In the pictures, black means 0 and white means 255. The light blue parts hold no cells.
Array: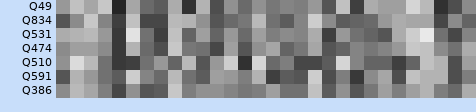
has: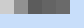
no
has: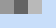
yes
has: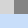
yes

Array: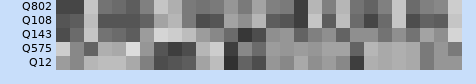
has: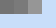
yes
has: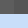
yes
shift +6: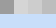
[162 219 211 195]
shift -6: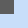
[87]
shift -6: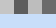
[191  87 183 101]
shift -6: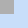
[169]

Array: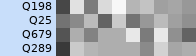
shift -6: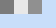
[117 226 138]
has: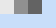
yes
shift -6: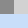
[132 204]
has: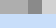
yes
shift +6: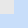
[238]

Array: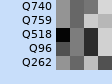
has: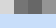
no
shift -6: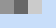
[142  97 197]
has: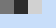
no
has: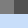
no
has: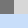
yes

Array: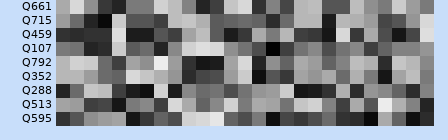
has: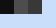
no
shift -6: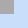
[164]
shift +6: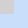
[215]
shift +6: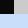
[ 15 209]

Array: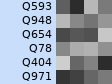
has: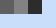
no
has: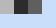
no
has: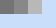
no
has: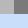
yes
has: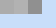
yes
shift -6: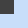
[59]
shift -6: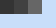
[46 59 96]

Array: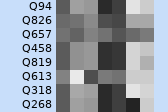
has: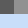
yes
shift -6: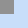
[139]
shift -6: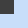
[57]

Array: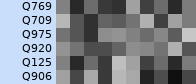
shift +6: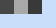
[ 77 174  63]
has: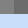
yes
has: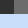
no
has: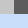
no
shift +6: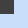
[70]

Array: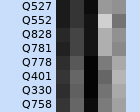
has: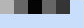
no
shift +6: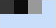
[ 59  18 159]
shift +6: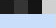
[ 33  59  26 214]
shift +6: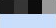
[ 33  59  18 159]
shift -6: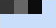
[47 96  6]

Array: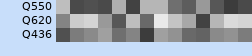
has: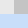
yes
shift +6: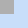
[181]
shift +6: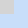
[218]
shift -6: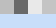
[184  99 227 190]
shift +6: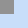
[152]
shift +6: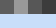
[ 99 159  93  66]
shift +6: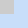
[210]

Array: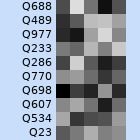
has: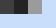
no
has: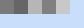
yes
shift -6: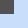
[76]
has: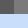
yes

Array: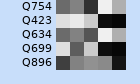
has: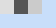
no
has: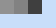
no
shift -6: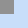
[139]
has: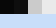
no

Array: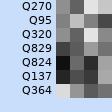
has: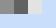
yes
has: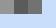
yes
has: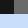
no
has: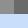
no
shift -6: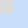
[213]
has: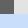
yes

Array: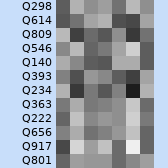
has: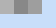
no
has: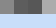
yes
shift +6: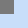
[127]
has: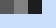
yes
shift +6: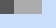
[ 93 178 178]
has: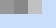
no

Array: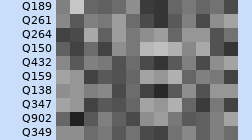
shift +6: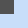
[88]
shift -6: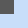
[83]
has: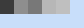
no

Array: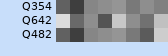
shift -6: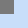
[115]
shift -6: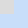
[214]
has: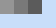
yes
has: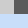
no
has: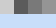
no
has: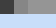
no

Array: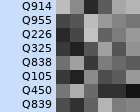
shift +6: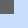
[105]
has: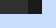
no
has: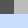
yes
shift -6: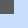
[86]
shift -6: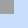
[154]

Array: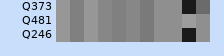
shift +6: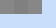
[141 134 141]
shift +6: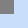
[134]
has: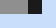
yes
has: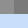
no
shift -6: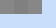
[129 122 129]
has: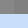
yes
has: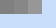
no

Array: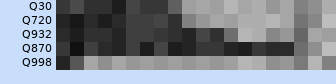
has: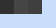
no
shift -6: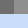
[104 137]
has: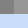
yes

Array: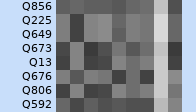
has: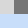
no
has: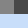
no
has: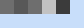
no

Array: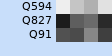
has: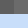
yes
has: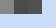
no

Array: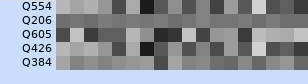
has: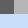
yes
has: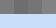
yes
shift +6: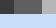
[ 65 101 101 188]
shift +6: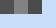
[ 87 136  81]

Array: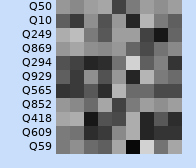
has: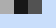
yes
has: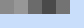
no
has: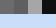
no

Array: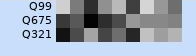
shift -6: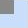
[130]
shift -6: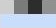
[201 117  39 138]
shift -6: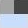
[158  63]
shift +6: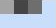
[170  75 116]
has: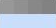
no
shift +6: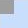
[164]

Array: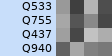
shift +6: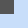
[91]
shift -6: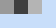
[147  57 174]
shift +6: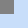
[135]

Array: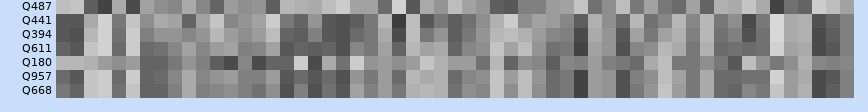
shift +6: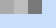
[176 195 126]
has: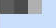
no

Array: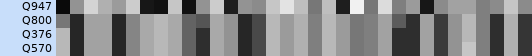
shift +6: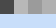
[ 79 190 161 182]
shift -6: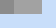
[133 156 156]
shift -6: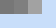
[113 121 156]
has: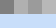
no
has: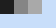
no
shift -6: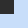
[40]

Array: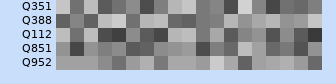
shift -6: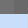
[107  99]
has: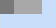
yes
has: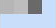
yes

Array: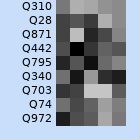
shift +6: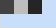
[ 72 195  43]
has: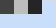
yes
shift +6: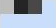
[195  43  78]
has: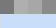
no

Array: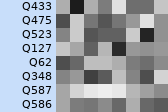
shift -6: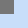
[112]
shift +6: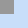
[158]
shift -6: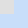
[218]
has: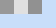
yes
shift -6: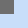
[104]
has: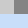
no
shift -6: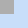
[168]

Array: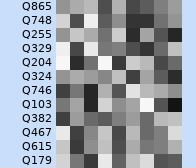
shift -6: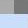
[165 113]
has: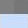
no
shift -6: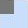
[113]
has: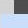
yes

